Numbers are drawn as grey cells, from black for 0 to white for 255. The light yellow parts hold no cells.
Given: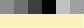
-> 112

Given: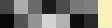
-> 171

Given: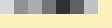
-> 146

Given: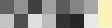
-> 145

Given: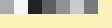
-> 246

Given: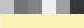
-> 116
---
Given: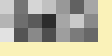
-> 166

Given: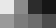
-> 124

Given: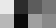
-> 10

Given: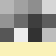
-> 107

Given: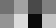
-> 219

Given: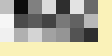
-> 121

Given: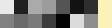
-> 4

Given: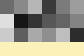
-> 87
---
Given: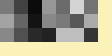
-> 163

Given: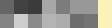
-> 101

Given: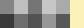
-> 133

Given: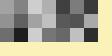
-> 146

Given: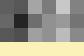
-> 103

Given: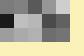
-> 26
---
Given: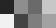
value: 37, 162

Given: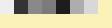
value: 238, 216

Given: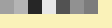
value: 160, 124

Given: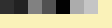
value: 47, 197

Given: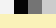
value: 243, 204

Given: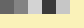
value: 101, 198

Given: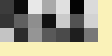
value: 60, 119
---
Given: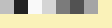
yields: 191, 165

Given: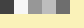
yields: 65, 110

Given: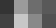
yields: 52, 81

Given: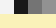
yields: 243, 146

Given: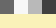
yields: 104, 64

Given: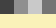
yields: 65, 116

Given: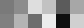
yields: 122, 208

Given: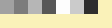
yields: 161, 46
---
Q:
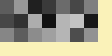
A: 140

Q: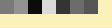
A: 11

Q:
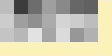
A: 226

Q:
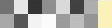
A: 243

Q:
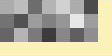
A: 122

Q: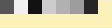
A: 18

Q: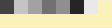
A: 162

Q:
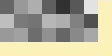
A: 109

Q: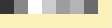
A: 254

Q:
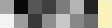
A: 56
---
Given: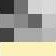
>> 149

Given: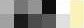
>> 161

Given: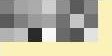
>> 90

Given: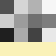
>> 206

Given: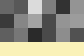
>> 58

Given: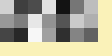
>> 152

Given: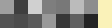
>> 83

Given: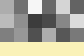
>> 187

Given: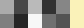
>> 127
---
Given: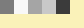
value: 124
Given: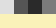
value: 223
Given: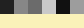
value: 33
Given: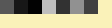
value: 87
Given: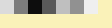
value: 219
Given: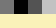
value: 118
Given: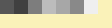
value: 86
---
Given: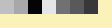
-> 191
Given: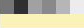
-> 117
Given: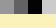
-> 151
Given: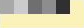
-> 168
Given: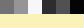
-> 114
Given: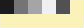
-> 27
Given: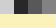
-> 207
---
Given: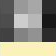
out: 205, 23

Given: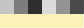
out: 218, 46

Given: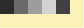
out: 210, 44

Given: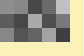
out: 192, 63

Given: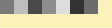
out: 222, 51

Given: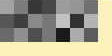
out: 194, 26
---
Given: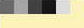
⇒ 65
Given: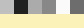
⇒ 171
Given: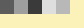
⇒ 58
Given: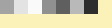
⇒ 250
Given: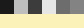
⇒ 60
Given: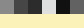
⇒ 44
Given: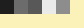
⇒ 88
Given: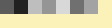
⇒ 190
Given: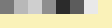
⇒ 207
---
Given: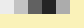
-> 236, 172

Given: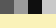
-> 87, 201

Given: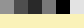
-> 147, 227

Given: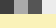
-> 62, 236

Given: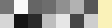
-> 116, 206

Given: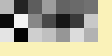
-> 186, 178

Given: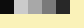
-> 12, 40

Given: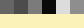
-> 101, 142

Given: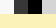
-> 248, 213
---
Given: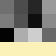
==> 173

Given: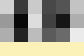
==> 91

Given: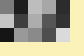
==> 138

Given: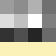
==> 79

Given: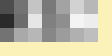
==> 156

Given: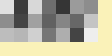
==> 174

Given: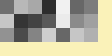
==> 103
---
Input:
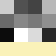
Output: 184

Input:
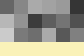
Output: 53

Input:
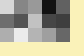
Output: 97

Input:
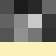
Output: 104

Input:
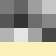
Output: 199

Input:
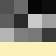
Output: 13
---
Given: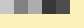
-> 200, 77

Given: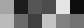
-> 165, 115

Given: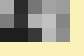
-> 171, 141

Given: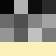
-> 5, 121

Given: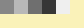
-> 134, 239

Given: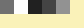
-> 112, 146
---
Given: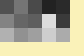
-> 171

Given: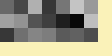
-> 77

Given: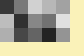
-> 148

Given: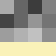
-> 142

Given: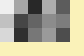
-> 77

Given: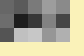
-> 176

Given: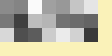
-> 57

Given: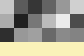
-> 131
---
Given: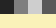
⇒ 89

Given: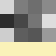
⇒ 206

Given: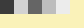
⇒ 189

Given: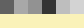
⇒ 168

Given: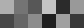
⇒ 160

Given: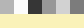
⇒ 181

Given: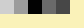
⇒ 106

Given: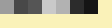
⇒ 156
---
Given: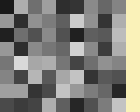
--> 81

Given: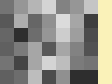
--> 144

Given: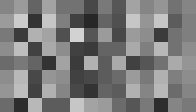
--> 45

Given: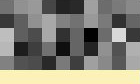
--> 137

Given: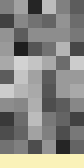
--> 147
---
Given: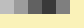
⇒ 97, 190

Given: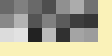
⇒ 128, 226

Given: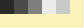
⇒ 127, 235

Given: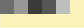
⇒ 58, 190

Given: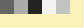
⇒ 35, 243

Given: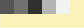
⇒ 48, 242

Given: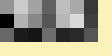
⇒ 85, 217

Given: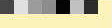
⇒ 140, 224

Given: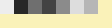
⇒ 67, 237
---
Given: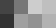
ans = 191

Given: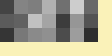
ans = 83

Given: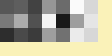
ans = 229

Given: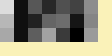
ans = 133

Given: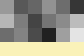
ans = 188

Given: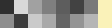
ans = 121

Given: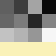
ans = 131

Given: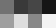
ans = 21
